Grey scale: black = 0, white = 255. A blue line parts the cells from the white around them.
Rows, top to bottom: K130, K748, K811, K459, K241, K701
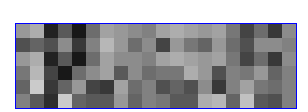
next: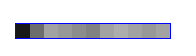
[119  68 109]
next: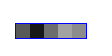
[140 129 162]
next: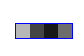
[140 162  89]
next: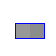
[129 162 173]
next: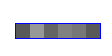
[ 89 173 183]
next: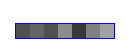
[119 109 129]

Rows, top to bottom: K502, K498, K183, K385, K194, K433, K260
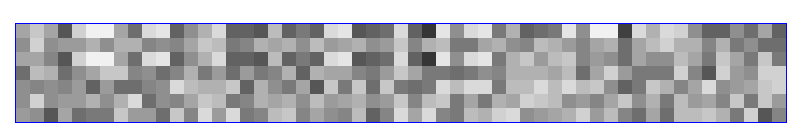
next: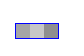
[177 121 188]
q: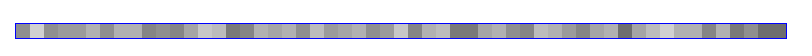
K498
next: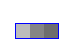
[165 110 188]
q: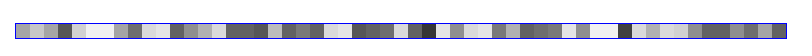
K502
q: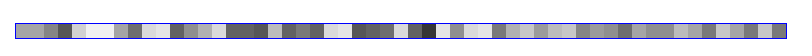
K183
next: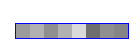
[165 199 188]

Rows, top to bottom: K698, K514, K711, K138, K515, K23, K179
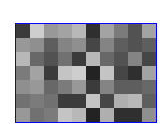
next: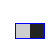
[196  70  47]
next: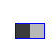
[104  82 132]
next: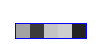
[196  70  47]
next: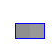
[104 123 152]
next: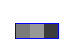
[132  94  94]
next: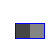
[94 82 94]
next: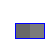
[152  59 132]

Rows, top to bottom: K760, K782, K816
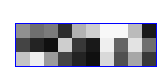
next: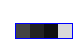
[ 80 167  56]
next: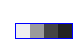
[ 16 217  80]
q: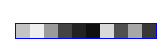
K816
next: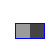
[ 35  16 217]

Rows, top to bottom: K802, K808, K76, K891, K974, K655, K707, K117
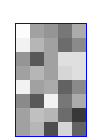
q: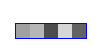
K117
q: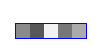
K655
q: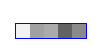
K974

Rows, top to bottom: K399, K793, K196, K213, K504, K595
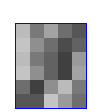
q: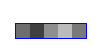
K504

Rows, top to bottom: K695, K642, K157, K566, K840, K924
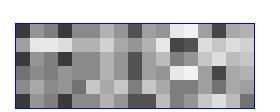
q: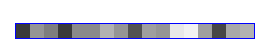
K695

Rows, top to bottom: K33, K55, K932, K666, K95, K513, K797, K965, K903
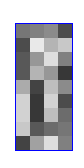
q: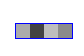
K95
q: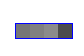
K33
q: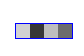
K797

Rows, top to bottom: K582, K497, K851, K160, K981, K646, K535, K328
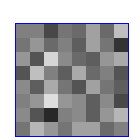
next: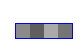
[ 84 161 117]
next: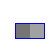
[161 106 128]
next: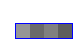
[161 117  51]
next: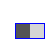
[138 106  94]
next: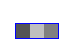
[ 94 170 106]
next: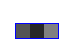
[138  94 150]

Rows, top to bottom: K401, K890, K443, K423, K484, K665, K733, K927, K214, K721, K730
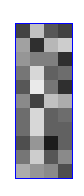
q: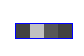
K401
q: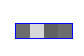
K733
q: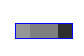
K443
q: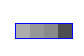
K730
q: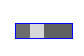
K927

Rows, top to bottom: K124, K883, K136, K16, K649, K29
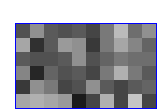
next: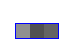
[121 110 110]
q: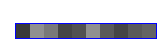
K649
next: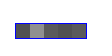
[ 69 121 187]
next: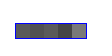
[187 110 144]
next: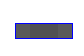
[144  81 100]

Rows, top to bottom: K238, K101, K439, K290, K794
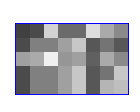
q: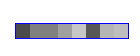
K794
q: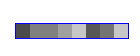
K290

